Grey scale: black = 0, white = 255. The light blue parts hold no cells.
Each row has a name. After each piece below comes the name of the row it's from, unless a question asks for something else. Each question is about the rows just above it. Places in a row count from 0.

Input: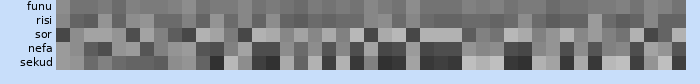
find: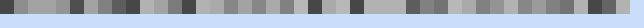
sor
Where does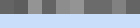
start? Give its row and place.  risi, 1

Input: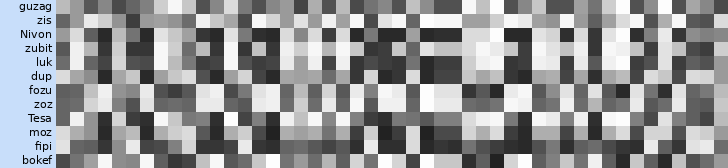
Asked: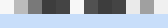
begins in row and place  luk, 7
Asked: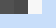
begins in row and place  luk, 5
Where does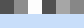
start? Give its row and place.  guzag, 41
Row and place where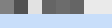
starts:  zoz, 4

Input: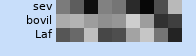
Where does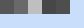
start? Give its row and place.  Laf, 0
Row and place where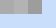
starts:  bovil, 0

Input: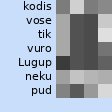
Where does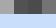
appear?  vuro

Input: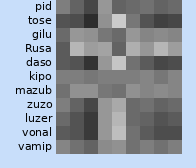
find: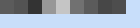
daso
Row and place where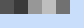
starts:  vonal, 1
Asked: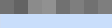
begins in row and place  vamip, 1
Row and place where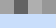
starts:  Rusa, 3

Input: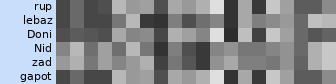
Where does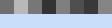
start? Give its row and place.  Nid, 4
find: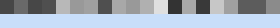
rup

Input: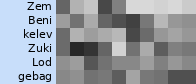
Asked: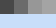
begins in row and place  kelev, 5
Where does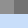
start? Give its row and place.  gebag, 1

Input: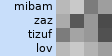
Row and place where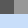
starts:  zaz, 1
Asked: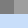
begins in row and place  mibam, 2

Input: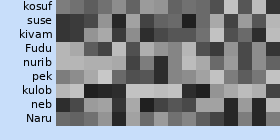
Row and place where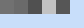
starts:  kosuf, 9
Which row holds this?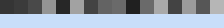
suse
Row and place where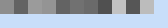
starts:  kosuf, 4
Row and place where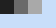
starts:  suse, 9
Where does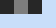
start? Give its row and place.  Naru, 12
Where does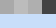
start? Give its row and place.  kulob, 12

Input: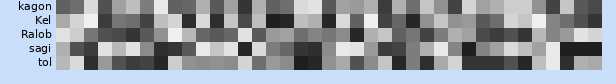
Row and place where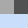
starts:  tol, 20
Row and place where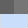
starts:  Ralob, 24
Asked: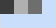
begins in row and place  kagon, 23
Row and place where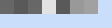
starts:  Ralob, 10
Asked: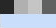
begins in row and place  Ralob, 21
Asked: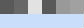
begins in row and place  Ralob, 11

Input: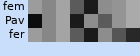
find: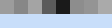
fem
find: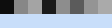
Pav
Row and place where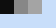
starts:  Pav, 0

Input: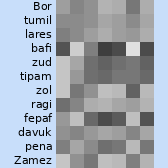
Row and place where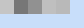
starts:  zol, 0
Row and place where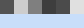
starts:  bafi, 0

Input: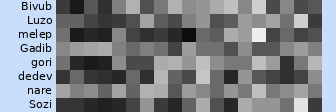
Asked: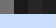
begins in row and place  melep, 0
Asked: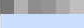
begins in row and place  Bivub, 7

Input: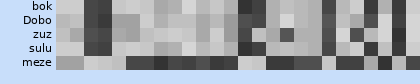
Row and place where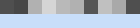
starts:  Dobo, 13
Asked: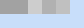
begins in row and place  Dobo, 4
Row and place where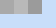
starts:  Dobo, 10
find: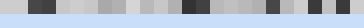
sulu
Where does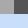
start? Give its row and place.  zuz, 15
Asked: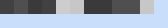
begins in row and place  meze, 9

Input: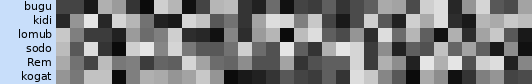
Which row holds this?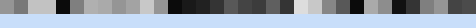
kogat
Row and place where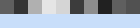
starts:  sodo, 17
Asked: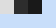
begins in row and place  kidi, 27
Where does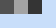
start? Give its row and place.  Rem, 15
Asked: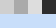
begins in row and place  kidi, 25

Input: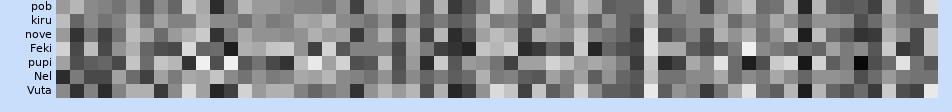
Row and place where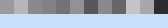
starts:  pob, 0
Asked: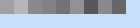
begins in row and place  Nel, 18

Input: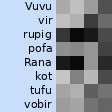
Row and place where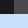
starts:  rupig, 2
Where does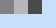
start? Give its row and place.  kot, 1
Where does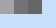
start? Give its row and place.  vobir, 1
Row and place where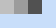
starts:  Vuvu, 1
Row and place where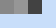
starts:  pofa, 1
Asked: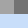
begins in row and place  vobir, 1

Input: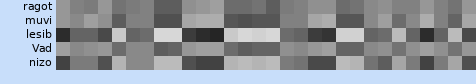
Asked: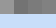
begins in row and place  ragot, 3
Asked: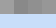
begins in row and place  Vad, 0
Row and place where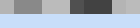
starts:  nizo, 4
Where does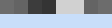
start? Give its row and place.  lesib, 16
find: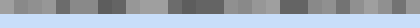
Vad
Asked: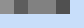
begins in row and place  muvi, 3
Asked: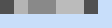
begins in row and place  nizo, 3

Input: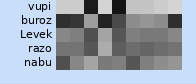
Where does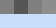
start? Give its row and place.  nabu, 4
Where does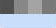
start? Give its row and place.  nabu, 0
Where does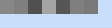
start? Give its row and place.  Levek, 0
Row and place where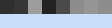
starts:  buroz, 0
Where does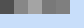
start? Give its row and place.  nabu, 0
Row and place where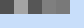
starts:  Levek, 2
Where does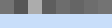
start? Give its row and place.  razo, 1

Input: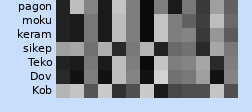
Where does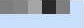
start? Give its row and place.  Teko, 8
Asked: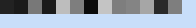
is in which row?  Teko
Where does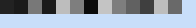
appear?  moku

